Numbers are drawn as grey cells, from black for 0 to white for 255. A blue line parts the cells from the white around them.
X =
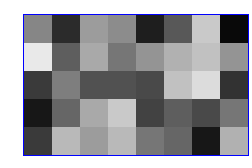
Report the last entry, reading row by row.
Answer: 177
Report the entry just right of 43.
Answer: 156
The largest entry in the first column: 233
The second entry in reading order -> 43
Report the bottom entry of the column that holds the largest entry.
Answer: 58
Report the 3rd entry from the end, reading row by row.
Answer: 102
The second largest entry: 220
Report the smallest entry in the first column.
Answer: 23
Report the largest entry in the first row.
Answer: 201
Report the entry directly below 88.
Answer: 177
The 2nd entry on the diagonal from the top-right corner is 193
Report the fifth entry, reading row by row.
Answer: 30

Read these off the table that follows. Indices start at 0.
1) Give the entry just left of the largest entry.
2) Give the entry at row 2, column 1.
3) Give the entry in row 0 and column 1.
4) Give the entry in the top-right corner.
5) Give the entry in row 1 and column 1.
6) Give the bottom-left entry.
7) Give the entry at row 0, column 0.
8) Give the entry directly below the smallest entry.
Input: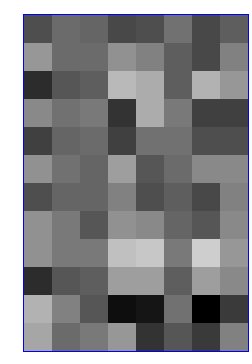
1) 121
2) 86
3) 107
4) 94
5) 107
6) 166
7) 78
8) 58

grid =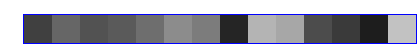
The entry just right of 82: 90
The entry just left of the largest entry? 29

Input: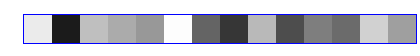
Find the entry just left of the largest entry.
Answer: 152
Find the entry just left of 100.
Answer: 253

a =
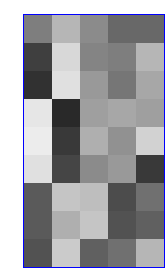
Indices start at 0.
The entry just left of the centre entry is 57
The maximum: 236
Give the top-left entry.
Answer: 126
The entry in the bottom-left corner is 82
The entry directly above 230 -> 49
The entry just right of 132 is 126
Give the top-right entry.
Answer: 104
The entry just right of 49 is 224
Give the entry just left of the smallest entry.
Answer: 230
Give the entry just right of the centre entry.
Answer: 145
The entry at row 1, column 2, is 132
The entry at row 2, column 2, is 153
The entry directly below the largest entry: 224

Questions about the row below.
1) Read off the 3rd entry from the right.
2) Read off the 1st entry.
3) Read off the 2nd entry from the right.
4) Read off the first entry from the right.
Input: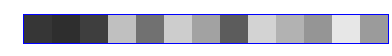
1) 149
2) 54
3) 231
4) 155

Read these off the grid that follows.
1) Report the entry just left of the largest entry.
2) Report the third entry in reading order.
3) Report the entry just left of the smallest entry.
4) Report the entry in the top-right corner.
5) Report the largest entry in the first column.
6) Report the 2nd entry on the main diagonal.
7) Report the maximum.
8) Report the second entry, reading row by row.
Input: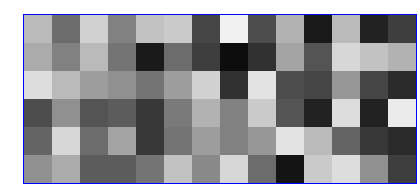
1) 69
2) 209
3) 62
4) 62
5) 221
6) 129
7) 241
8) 108

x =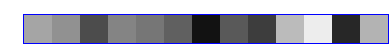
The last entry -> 179
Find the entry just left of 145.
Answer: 165
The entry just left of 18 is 96
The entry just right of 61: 187

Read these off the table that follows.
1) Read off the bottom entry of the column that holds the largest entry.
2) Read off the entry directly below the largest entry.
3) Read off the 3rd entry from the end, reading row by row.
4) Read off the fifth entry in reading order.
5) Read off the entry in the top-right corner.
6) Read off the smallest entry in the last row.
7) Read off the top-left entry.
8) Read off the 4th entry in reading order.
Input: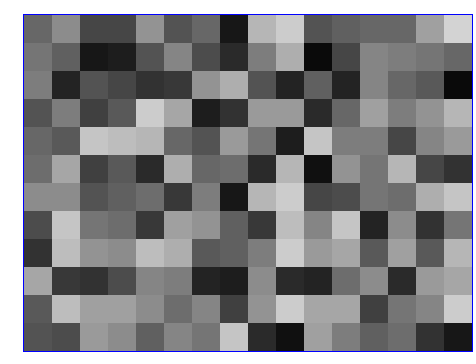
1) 23
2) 103
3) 109
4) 147
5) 211
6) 16
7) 103
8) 70
